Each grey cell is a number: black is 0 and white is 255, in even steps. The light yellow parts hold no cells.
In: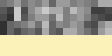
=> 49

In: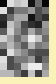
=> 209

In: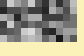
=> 78

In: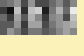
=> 90

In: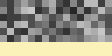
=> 79
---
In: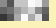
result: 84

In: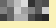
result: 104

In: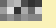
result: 146

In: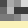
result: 122

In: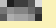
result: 174

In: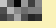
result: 95

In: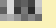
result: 174
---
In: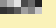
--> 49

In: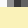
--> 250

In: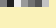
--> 128

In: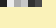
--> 34

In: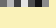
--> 108

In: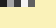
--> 29

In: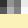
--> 89

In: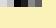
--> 220
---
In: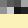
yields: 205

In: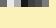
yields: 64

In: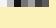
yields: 160

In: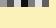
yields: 125

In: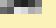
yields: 216

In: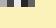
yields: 234

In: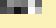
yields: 63

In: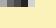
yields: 75
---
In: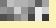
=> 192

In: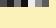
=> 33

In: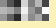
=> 83

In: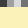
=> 160

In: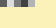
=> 220

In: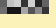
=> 193

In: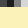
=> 29

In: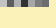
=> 94

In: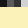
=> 91

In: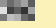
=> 107
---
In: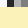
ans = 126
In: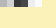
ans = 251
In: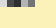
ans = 116
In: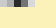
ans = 217
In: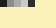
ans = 45
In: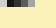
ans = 164
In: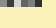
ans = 49
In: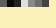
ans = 67
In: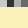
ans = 106
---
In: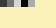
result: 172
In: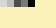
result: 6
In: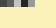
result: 154
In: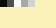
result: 210
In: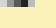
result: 188
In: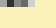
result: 208
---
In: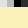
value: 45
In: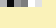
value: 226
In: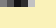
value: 194
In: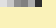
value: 47
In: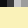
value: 157
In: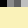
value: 191
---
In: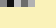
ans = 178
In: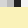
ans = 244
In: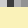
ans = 147
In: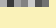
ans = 114
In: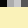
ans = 86
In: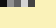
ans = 67
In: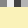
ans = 179
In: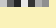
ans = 143
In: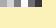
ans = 55
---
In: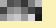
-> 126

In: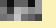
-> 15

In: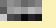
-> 115

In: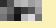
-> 158

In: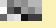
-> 182

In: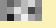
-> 212
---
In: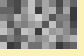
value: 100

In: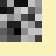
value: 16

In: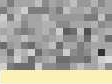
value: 125

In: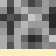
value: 141

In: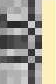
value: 151

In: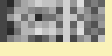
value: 69
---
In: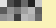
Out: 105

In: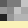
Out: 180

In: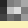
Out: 153

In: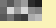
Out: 186

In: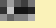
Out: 173

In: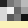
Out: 18

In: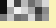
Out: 153
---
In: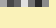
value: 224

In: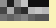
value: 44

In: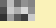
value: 174

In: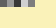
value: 56

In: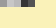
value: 186

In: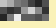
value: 154

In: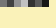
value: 193
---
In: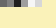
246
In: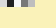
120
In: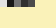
48
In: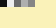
175
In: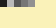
118
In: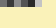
41
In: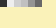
148
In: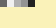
147
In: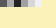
215
